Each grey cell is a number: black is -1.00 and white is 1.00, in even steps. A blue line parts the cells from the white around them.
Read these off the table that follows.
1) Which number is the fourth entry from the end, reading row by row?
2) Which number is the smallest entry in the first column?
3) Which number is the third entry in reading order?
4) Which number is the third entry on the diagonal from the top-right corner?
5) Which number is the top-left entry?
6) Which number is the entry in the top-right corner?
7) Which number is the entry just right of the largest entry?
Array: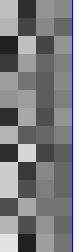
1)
0.77
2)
-0.74
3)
0.15
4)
0.50
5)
0.50
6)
0.07
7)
-0.74

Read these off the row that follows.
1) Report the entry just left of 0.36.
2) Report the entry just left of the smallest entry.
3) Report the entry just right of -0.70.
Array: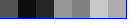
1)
0.56
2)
-0.35
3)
0.18

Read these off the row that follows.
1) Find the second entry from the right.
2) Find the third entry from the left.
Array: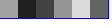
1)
0.72
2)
-0.48

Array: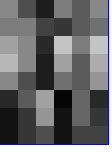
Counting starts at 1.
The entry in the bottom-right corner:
-0.48
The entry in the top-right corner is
0.07
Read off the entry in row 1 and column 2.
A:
-0.39
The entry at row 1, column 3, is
-0.77
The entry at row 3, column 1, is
0.26
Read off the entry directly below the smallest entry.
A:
-0.86
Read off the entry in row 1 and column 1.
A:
0.07
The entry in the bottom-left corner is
-0.86
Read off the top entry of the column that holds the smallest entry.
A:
-0.03

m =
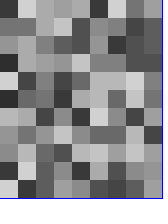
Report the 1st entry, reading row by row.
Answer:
-0.55
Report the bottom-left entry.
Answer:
0.64
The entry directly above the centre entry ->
-0.18
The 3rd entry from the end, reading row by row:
-0.46
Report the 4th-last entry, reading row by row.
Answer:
-0.37
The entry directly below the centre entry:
-0.55
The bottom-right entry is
0.25
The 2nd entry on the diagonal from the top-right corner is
-0.46
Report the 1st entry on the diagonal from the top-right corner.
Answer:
0.25
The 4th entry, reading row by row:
0.25
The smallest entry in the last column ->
-0.46
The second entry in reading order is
0.64
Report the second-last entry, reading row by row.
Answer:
-0.27
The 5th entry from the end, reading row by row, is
0.09
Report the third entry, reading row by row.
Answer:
0.34
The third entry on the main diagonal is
0.00

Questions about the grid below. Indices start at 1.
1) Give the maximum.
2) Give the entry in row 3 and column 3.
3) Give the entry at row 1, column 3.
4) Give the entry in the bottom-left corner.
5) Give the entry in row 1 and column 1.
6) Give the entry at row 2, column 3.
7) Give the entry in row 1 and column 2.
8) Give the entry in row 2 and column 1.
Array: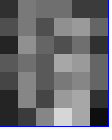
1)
0.68
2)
-0.21
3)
-0.13
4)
-0.72
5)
-0.62
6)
-0.38
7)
-0.05
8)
-0.38

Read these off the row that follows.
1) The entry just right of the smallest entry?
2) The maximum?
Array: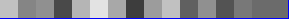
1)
0.22
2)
0.78

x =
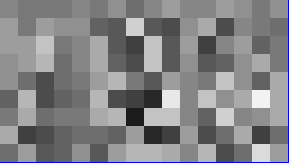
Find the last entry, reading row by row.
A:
0.23
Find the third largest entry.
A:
0.72
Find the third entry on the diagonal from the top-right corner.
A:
0.23
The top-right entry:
0.13
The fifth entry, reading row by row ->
0.05
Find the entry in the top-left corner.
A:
0.05
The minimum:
-0.78
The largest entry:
0.90
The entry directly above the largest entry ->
-0.23
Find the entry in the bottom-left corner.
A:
-0.14
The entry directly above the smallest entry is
-0.50
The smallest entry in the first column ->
-0.23
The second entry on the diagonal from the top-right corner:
-0.05
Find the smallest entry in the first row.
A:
-0.14
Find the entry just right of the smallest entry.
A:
0.53
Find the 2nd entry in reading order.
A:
-0.05
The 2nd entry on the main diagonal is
-0.05
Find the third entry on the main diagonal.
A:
0.53
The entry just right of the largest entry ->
0.33
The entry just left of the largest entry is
0.33
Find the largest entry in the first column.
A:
0.33
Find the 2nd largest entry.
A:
0.82
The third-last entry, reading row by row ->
-0.14
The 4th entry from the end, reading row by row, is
-0.40
